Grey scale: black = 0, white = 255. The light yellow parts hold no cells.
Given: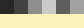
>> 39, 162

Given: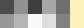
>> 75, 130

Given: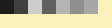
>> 29, 167

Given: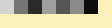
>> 211, 13

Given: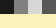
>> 26, 87

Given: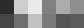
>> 44, 90
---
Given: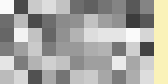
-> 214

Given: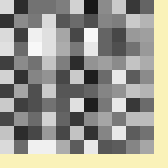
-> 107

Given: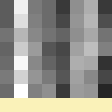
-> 255

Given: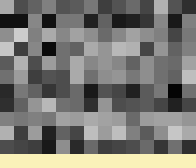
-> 69

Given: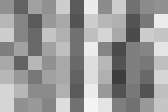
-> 145
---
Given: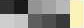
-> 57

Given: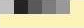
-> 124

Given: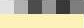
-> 126

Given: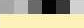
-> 105

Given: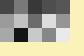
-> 70

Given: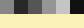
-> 85

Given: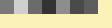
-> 93

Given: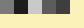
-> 92
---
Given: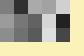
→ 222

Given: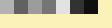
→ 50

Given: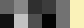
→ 4

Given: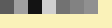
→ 130

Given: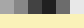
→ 108

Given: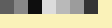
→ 156

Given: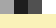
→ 80

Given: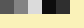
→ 13

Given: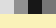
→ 23

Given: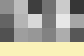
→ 173
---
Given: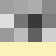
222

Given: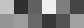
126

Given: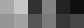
35

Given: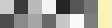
37

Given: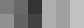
160

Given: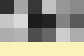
151
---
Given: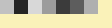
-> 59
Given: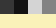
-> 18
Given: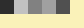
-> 129
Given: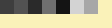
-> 20
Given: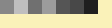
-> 85
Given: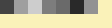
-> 106
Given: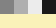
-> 175
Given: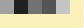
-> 114
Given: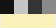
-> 197
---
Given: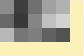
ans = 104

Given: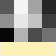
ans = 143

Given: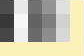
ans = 56

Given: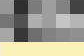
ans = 117

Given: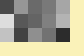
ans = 221

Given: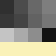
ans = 55
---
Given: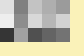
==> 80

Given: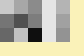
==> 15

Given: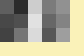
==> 218

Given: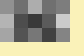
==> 119

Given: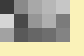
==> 102

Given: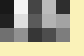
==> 54

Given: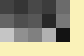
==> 128
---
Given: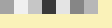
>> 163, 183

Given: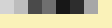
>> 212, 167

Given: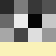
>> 41, 152

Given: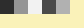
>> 45, 177

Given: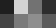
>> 31, 91

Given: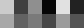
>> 203, 84

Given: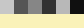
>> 199, 16

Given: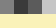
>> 128, 198
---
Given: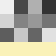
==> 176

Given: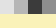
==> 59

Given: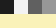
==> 96

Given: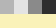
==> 138

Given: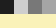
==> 120

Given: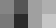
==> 160

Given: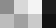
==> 244

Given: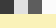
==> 93

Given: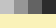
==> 99

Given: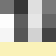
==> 223
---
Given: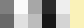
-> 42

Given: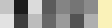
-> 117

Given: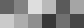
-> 90

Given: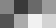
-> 105

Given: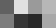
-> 154

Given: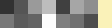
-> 166
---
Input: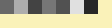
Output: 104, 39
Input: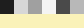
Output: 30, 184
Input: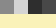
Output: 137, 72
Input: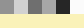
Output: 146, 251
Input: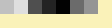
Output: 192, 148
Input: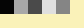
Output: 5, 133
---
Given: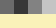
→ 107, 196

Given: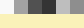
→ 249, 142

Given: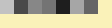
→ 194, 101

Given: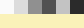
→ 250, 43

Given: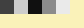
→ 64, 234

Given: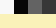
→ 248, 55

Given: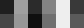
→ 31, 90

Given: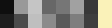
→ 15, 62
